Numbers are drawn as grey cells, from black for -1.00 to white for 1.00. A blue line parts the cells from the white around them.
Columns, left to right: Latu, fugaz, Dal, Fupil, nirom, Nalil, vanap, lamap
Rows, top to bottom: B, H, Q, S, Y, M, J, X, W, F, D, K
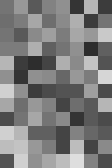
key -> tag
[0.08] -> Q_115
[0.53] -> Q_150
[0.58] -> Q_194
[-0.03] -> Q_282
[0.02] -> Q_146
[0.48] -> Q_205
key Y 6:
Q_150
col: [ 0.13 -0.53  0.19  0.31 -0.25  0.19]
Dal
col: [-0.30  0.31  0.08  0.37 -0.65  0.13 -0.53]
Dal
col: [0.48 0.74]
Nalil

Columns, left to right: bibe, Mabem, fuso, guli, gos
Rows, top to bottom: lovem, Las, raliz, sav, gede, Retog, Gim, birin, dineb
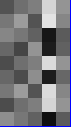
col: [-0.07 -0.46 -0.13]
Mabem
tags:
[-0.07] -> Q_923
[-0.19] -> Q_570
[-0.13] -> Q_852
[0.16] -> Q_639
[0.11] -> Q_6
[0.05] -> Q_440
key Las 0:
Q_923
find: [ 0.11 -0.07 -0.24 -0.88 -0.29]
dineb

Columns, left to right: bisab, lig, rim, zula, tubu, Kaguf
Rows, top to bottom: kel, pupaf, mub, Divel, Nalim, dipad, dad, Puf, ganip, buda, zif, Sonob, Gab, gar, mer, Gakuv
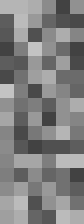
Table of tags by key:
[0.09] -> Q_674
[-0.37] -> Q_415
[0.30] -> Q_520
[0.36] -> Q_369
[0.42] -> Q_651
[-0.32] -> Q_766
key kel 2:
Q_369
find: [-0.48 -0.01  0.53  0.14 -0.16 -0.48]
Divel
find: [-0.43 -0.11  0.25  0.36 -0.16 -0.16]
dipad
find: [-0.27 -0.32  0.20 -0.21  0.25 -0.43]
Nalim

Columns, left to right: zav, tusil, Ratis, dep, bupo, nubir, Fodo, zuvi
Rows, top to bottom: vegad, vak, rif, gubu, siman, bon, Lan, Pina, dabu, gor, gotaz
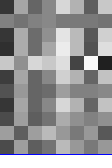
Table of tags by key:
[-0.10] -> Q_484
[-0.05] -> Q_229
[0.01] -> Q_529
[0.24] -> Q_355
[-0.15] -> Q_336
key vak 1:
Q_484
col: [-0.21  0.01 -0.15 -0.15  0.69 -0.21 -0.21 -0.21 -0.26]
Ratis
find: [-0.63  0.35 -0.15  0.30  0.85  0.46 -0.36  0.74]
gubu

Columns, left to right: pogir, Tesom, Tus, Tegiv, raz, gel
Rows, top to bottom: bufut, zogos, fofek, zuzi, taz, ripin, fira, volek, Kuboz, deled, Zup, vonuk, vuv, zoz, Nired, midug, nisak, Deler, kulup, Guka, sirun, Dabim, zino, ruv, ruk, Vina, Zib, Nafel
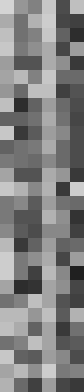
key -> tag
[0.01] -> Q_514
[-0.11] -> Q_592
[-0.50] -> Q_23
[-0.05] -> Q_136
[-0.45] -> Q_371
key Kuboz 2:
Q_592
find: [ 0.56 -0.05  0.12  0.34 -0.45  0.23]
zuzi

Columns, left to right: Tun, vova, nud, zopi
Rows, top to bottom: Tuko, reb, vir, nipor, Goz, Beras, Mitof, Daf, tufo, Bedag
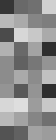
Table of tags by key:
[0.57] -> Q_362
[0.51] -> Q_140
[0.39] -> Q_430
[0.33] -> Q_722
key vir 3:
Q_722
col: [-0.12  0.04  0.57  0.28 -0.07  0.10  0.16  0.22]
nud
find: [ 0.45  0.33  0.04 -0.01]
reb
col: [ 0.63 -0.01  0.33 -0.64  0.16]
zopi
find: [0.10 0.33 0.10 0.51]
Beras
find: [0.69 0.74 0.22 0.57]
Daf
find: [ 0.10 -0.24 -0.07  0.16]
Goz

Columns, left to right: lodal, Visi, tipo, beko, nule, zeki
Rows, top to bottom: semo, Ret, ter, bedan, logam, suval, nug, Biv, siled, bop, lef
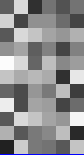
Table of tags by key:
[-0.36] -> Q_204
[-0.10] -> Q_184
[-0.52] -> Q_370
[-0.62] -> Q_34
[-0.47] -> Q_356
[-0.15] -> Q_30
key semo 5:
Q_184
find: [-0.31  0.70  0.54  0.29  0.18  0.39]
ter
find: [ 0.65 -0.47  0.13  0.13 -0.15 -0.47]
Ret
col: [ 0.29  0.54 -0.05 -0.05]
tipo
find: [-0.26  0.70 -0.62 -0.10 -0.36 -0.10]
semo

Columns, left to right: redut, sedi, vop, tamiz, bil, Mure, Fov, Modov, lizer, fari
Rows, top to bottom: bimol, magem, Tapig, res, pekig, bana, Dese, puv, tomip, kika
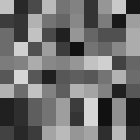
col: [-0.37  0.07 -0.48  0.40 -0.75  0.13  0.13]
lizer
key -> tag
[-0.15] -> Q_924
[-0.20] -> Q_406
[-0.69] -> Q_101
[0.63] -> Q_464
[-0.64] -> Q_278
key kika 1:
Q_101
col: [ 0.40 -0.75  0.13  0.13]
lizer
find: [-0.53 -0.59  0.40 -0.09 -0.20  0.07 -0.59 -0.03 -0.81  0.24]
magem
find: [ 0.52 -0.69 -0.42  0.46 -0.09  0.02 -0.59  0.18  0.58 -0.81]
bimol
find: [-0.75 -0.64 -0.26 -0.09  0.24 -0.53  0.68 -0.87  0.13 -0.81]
puv
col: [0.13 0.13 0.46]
lizer

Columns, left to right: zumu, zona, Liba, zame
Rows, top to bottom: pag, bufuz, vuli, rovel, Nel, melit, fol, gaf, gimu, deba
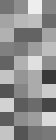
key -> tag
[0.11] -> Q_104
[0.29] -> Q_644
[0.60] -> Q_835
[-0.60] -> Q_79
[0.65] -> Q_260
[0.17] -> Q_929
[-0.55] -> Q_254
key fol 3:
Q_835
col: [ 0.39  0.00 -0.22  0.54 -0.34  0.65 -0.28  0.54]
zumu
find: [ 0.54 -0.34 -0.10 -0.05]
deba
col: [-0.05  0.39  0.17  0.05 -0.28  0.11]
zona
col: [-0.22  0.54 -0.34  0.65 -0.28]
zumu

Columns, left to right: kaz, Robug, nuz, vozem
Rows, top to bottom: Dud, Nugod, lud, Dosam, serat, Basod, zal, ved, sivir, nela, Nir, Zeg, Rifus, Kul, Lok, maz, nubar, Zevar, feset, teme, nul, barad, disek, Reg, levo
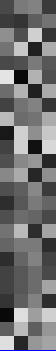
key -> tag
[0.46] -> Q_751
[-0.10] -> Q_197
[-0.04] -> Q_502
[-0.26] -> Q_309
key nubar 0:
Q_197
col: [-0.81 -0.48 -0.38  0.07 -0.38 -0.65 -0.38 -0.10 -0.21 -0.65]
kaz
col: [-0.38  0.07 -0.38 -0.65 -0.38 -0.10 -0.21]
kaz
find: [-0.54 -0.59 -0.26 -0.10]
Nugod

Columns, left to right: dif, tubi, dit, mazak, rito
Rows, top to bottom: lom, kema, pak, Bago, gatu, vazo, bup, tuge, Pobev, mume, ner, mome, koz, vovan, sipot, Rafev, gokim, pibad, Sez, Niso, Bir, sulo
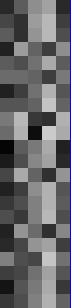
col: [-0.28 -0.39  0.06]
rito
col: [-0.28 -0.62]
tubi
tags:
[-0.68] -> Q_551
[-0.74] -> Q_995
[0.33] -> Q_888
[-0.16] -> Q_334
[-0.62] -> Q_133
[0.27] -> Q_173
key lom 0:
Q_551
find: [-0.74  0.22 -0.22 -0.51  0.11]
Bago
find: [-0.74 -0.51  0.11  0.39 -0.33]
vovan

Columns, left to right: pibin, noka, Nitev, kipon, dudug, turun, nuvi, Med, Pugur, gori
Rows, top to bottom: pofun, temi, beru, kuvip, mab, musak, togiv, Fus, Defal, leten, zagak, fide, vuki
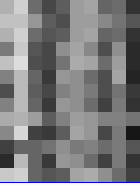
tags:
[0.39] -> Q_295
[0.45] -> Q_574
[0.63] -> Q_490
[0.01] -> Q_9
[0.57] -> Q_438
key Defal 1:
Q_295
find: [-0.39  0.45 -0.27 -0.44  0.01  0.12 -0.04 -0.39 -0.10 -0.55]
togiv
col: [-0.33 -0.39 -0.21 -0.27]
Nitev
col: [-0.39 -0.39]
Med

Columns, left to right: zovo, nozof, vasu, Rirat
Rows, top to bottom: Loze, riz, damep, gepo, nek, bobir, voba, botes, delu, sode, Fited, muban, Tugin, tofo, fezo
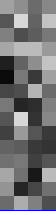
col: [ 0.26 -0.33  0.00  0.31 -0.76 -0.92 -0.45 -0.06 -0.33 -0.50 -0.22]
zovo
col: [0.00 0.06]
Rirat
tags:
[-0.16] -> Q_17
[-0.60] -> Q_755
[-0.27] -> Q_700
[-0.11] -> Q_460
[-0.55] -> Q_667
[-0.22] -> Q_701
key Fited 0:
Q_701

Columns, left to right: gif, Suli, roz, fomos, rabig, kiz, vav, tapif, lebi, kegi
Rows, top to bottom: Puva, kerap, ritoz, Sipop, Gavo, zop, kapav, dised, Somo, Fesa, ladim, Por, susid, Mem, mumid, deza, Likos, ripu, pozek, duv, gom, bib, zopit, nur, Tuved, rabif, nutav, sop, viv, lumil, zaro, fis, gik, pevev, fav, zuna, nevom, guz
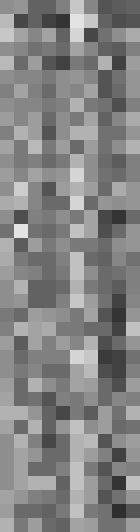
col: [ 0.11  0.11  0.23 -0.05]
rabig
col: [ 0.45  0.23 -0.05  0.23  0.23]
vav
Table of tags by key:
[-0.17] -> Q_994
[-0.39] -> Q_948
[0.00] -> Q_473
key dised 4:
Q_473
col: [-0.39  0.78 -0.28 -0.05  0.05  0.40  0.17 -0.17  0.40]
Suli
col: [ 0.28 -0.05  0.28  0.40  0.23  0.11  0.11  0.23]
vav
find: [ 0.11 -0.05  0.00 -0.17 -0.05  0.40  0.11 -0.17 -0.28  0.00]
Por

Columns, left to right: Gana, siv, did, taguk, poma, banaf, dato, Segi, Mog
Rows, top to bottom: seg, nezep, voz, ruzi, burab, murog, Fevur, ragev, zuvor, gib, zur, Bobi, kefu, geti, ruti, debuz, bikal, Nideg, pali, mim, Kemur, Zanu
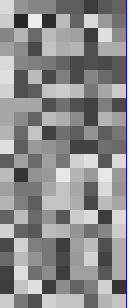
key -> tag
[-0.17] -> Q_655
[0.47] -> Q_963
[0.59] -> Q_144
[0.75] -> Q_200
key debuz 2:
Q_655
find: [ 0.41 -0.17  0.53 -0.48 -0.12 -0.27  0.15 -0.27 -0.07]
gib
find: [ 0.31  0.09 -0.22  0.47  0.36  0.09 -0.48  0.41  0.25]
zuvor

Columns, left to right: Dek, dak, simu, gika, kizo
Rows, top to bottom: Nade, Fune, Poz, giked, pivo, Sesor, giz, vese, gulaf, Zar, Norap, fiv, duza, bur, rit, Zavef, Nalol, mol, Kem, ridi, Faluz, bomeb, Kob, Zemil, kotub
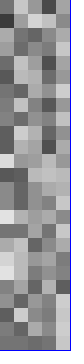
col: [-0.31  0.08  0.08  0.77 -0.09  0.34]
Dek
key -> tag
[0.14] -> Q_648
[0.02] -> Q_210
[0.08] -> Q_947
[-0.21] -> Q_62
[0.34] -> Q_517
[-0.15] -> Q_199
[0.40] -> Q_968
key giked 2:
Q_947
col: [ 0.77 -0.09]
Dek
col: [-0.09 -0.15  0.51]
dak
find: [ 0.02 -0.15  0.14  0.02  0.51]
gulaf
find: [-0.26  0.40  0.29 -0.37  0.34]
Norap

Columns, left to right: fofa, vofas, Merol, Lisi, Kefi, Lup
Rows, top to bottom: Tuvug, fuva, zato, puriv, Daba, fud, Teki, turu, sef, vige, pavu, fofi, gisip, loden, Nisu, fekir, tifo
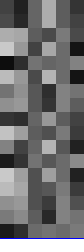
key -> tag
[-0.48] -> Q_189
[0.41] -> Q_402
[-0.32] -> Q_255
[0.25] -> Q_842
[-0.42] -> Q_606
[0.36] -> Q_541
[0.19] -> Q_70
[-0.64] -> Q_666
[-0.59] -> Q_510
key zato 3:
Q_606
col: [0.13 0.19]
vofas

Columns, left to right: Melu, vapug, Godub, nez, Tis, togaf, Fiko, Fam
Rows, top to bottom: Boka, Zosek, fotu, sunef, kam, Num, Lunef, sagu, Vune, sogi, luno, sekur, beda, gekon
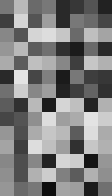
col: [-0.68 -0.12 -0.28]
Melu
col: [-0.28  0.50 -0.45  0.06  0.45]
Godub
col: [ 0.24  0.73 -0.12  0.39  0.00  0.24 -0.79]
nez
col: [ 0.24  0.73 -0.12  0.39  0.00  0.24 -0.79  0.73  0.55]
nez
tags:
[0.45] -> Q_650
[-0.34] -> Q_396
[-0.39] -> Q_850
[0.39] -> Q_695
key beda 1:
Q_850
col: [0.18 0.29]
Melu

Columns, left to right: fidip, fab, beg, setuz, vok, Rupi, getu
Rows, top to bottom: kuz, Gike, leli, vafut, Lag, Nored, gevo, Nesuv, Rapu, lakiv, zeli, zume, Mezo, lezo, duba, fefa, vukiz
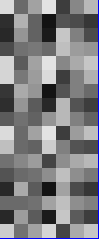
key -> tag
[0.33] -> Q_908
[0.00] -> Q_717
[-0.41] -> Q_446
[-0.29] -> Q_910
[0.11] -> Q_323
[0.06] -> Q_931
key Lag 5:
Q_908
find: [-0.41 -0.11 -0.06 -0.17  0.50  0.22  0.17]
vafut

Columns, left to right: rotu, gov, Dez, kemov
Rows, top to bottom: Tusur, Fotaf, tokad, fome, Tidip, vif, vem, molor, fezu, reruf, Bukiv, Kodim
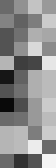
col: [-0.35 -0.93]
rotu
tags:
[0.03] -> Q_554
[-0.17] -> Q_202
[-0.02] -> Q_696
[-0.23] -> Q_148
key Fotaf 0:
Q_554

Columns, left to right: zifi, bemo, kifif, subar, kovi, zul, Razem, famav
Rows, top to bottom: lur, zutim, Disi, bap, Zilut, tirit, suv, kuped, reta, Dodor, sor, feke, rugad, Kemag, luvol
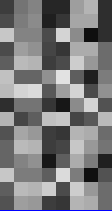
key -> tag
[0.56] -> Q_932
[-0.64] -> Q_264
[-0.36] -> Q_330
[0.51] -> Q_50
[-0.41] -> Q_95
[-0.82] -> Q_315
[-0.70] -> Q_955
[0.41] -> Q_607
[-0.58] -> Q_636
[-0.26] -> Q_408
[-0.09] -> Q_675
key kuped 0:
Q_264
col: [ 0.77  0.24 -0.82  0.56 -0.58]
kovi
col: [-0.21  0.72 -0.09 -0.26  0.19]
kifif

